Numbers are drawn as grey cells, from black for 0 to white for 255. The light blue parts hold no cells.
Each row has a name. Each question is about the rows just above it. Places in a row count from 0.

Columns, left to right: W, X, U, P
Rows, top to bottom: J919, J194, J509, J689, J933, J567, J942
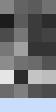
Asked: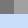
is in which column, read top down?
X
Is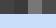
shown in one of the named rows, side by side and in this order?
no

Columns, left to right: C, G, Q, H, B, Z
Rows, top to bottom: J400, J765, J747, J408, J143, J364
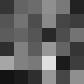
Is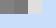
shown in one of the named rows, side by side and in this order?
yes
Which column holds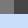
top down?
B
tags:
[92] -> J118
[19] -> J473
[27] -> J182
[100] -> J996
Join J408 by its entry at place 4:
J996

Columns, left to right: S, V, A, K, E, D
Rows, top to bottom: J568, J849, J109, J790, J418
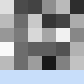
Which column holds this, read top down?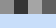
K
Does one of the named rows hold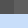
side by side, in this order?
no

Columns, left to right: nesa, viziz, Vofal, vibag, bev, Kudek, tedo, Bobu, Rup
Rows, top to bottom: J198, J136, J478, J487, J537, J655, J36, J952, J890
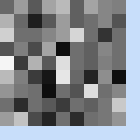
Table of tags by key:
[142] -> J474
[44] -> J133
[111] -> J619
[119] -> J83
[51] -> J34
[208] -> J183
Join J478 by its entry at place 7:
J34
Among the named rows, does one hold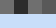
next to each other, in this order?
yes
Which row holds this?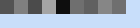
J487
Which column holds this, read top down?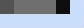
Rup
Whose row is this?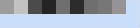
J890
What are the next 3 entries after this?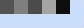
[111 96 134]
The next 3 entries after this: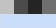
[44 111 119]

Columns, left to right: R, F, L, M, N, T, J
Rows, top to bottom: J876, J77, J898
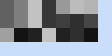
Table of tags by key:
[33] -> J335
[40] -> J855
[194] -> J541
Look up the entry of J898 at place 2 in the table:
J335
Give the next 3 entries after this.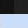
[194 33 47]

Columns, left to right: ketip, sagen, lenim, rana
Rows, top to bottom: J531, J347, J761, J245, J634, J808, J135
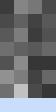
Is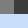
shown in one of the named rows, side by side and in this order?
yes
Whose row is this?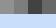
J808
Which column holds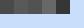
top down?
rana
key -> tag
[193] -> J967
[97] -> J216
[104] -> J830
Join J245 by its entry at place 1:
J216

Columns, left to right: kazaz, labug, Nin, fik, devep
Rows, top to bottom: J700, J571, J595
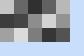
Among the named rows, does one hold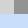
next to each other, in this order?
yes
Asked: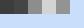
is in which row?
J571
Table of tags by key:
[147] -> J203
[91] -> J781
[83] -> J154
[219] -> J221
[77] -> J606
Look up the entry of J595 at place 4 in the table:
J154
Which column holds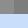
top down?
Nin

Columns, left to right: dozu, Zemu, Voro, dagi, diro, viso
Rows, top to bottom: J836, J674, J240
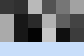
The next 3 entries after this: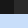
[178 95 67]
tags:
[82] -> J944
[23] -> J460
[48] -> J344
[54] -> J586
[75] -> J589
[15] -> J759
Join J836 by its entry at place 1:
J344
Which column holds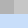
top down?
dagi
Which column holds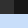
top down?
Zemu
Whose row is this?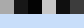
J240
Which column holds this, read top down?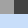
viso
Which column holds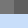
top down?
diro

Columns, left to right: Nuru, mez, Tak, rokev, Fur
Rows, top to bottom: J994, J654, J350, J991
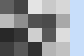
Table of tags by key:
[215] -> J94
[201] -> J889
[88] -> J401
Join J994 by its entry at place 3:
J889
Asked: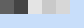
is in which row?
J994
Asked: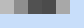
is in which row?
J654
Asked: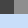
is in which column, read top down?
mez
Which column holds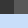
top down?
mez

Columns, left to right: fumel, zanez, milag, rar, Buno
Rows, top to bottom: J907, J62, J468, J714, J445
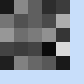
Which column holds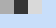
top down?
Buno
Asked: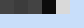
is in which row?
J714

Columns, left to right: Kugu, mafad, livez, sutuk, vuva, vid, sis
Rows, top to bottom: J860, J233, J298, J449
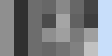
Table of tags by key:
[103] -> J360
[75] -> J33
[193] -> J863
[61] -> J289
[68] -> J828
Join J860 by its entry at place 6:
J828
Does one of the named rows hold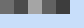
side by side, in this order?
yes
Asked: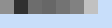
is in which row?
J449
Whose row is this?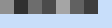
J233
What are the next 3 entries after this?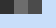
[165 97 61]

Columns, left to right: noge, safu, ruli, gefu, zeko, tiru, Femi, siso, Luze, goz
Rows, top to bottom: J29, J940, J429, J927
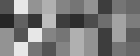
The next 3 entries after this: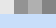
[117 147 61]
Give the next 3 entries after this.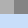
[117 147 61]
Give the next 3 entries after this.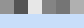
[147 61 163]
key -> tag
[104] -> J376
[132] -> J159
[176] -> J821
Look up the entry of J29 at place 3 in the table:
J821

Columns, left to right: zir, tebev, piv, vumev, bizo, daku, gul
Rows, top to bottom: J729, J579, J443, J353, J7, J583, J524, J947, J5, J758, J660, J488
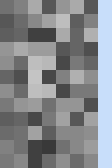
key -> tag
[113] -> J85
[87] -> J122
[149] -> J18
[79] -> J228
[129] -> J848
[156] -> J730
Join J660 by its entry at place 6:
J730
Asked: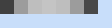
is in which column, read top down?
piv
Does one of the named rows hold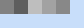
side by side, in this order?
no
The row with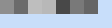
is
J7
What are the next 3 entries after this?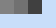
[57 113 136]
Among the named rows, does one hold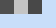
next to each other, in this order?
yes
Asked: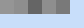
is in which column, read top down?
zir

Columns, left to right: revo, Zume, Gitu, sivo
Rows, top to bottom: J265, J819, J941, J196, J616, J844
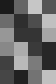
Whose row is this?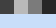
J616
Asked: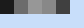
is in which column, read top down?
revo
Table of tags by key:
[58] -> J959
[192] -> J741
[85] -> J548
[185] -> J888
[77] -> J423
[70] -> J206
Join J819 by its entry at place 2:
J423
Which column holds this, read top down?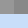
revo

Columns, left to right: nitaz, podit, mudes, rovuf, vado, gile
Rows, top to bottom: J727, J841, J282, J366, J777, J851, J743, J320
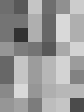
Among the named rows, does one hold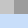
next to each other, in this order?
yes
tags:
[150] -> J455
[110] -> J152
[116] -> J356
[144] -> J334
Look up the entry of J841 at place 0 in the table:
J356
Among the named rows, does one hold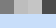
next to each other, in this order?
yes
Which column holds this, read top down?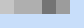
mudes
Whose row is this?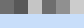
J727

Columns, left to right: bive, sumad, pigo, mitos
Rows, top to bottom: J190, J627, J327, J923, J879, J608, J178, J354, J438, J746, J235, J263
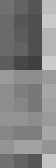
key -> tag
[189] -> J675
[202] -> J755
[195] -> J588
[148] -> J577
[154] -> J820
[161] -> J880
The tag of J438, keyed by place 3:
J820
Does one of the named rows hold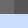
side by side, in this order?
yes
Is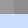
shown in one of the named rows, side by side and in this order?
yes

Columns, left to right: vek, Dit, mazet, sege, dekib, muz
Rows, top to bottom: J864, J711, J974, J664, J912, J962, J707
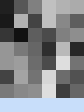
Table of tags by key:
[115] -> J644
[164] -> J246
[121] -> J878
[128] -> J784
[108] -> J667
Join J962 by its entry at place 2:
J644
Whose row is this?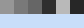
J664
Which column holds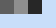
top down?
muz

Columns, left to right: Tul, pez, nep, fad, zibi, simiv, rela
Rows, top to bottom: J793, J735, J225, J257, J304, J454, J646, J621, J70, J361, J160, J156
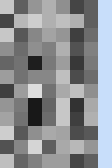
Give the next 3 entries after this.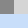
[95 169 184]
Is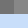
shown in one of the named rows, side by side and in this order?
yes

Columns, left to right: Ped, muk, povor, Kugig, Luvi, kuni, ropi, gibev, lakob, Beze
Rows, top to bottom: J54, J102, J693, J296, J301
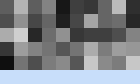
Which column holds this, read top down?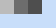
lakob
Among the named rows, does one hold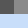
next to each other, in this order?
no
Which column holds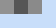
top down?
Luvi
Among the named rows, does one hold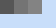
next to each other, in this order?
no
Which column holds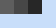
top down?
povor
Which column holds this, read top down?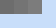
Kugig

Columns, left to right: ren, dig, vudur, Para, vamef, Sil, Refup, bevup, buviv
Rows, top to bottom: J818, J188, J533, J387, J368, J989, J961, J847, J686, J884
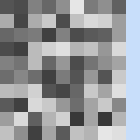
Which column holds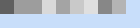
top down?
buviv
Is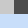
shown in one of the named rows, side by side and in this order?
yes
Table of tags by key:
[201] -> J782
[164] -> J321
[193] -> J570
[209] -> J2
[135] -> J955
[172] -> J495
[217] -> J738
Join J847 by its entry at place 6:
J321
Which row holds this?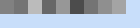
J368
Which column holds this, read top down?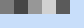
vamef
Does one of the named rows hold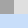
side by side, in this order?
yes

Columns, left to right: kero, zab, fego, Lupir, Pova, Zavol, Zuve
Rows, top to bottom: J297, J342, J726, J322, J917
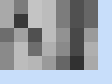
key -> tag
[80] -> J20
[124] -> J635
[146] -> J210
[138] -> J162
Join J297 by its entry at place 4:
J635
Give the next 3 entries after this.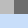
[175 138 72]
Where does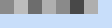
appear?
J322
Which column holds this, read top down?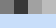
zab
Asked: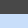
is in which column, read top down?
Zavol

